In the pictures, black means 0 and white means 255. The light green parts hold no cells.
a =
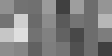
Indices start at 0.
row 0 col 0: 145
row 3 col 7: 63
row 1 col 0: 115
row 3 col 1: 134
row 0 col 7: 149
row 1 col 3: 140
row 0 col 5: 158
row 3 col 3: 126
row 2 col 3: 129

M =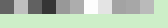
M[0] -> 99
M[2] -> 97
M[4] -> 152

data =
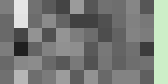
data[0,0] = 126
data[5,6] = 146
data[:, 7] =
[113, 80, 77, 120, 118, 105]
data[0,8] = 110
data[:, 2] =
[113, 108, 147, 100, 140, 110]
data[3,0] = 125
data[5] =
[112, 182, 110, 123, 156, 93, 146, 105, 131, 131, 95]
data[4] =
[105, 136, 140, 105, 88, 121, 82, 118, 97, 110, 113]
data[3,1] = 31
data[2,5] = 125
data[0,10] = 86
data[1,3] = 139
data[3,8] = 100
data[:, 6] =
[86, 65, 109, 89, 82, 146]
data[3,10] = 60
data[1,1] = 227

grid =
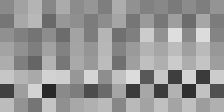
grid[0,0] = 138
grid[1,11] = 119
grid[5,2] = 169
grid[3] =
[163, 145, 126, 162, 130, 164, 149, 183, 131, 154, 179, 166, 188, 159, 186, 152]
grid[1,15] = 124
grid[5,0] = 198
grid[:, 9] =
[145, 118, 127, 154, 159, 220, 59, 185]
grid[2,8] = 112
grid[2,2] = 116
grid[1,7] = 141
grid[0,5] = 140
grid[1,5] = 143
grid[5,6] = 213
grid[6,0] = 64
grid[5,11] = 198
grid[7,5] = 168
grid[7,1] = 147
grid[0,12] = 122
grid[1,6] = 124
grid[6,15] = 80
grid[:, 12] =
[122, 158, 222, 188, 203, 62, 178, 164]
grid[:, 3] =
[135, 105, 141, 162, 179, 210, 40, 196]
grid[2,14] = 220
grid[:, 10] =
[129, 154, 204, 179, 191, 88, 167, 163]
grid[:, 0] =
[138, 118, 144, 163, 173, 198, 64, 188]
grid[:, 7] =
[126, 141, 181, 183, 188, 142, 106, 186]
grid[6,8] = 165
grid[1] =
[118, 168, 184, 105, 151, 143, 124, 141, 165, 118, 154, 119, 158, 108, 166, 124]
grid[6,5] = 125
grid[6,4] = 138
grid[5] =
[198, 180, 169, 210, 207, 151, 213, 142, 193, 220, 88, 198, 62, 211, 59, 204]

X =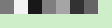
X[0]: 121
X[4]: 165
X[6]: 100

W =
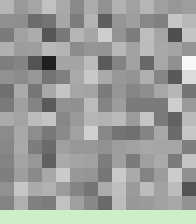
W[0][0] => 182
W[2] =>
[123, 161, 172, 86, 120, 181, 166, 205, 147, 124, 189, 165, 78, 196]
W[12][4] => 202
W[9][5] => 161
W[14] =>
[131, 175, 128, 124, 193, 159, 136, 106, 188, 152, 154, 161, 168, 146]
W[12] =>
[127, 158, 138, 168, 202, 151, 149, 119, 201, 169, 131, 156, 204, 143]
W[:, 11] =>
[159, 128, 165, 168, 167, 133, 167, 123, 122, 167, 165, 170, 156, 162, 161]
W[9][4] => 138
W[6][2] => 118
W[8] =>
[170, 163, 187, 196, 135, 153, 181, 178, 186, 155, 197, 122, 98, 186]
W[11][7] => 125
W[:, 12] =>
[151, 198, 78, 163, 144, 89, 182, 205, 98, 107, 165, 123, 204, 188, 168]
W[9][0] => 139
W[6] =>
[112, 170, 118, 168, 196, 166, 163, 123, 149, 133, 142, 167, 182, 117]
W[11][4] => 170
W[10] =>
[135, 169, 125, 107, 159, 151, 151, 145, 157, 161, 167, 165, 165, 127]
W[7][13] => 153
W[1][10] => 135
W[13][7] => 171
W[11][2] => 151
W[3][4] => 179
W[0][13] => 158
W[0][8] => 177
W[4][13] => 248
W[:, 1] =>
[153, 142, 161, 156, 132, 139, 170, 159, 163, 168, 169, 163, 158, 198, 175]

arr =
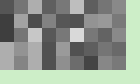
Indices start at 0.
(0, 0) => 85
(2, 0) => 62
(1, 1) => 162
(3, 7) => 117
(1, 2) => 76
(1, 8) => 121
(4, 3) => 81
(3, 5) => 81
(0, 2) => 174
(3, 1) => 147
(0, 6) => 94
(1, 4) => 86
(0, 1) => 117

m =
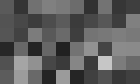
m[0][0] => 90
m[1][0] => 83
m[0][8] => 54
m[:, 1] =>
[52, 72, 66, 104, 165, 156]
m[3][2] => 36
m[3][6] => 146
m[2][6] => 116
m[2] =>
[85, 66, 124, 89, 106, 62, 116, 120, 126, 121]
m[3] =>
[39, 104, 36, 103, 33, 115, 146, 68, 139, 138]
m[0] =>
[90, 52, 113, 128, 122, 108, 49, 115, 54, 62]
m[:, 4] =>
[122, 91, 106, 33, 58, 155]
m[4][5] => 134
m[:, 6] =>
[49, 72, 116, 146, 59, 64]
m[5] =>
[92, 156, 105, 36, 155, 37, 64, 82, 55, 64]
